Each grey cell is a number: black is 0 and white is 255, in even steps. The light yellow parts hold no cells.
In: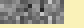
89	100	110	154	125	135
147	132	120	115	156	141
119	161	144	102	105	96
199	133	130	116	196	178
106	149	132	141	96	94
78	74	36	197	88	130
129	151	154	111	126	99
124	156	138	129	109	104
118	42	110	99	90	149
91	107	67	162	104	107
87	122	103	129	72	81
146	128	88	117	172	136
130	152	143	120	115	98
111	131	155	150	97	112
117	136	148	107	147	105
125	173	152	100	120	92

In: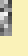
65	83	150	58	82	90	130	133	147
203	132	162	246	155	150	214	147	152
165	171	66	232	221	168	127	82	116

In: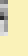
117	203	166	161	115	166	159	161	227
135	200	165	114	41	216	206	209	218

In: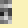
136	216	65	66	149	198
98	186	105	161	213	131
119	161	94	32	162	113

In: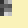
186	84	122	193
145	93	124	211
50	84	60	67

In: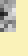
164	184	229	215	181	137	150	195
157	161	178	199	195	115	205	203
127	176	170	62	188	142	105	174
161	134	83	32	84	155	195	93

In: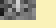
120	93	141	139	126
106	96	103	116	113
68	149	57	123	123
105	134	118	118	133
211	202	184	72	139
94	149	73	116	106
146	64	159	130	84
107	81	81	119	105
49	91	31	24	138

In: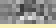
156	130	164	109	109	154
143	113	115	113	164	145
128	144	163	158	87	128
173	81	100	76	197	173
164	128	131	98	167	158
84	124	73	189	194	94
116	95	79	137	223	121
104	97	90	169	169	119
161	58	58	79	229	167
183	122	164	83	141	177
137	161	143	122	134	129
162	117	127	105	165	160
148	121	143	119	129	148
150	127	139	119	140	149

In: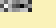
53	150	33
169	106	198
161	8	192
122	66	154
143	91	145
197	168	188
109	248	69
179	77	187
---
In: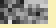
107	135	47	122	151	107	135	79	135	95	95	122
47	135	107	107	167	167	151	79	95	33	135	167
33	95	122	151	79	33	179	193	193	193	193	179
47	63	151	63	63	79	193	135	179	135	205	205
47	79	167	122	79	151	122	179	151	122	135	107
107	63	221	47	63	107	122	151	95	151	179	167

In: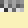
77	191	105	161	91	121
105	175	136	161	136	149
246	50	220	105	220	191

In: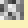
171	214	72	171	199	101
226	145	87	57	183	129
241	171	145	101	199	117
72	157	214	226	129	117
87	157	241	214	129	117

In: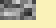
57	98	84	166	208	126	126	166	70
141	70	98	84	70	113	193	180	153
98	113	126	113	141	84	126	141	113
113	153	141	153	166	141	84	70	141
153	208	193	180	166	98	57	41	166

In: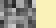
135	65	81	34	159	171	109	65	187
187	93	109	147	81	109	109	159	122
122	65	122	49	171	171	93	49	203
135	109	147	187	65	81	93	135	93
49	122	159	147	122	135	147	65	93
147	122	171	171	159	159	135	93	135
81	135	187	203	81	93	147	93	81

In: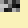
184	23	39	172	115
197	197	103	23	8
156	66	142	39	91
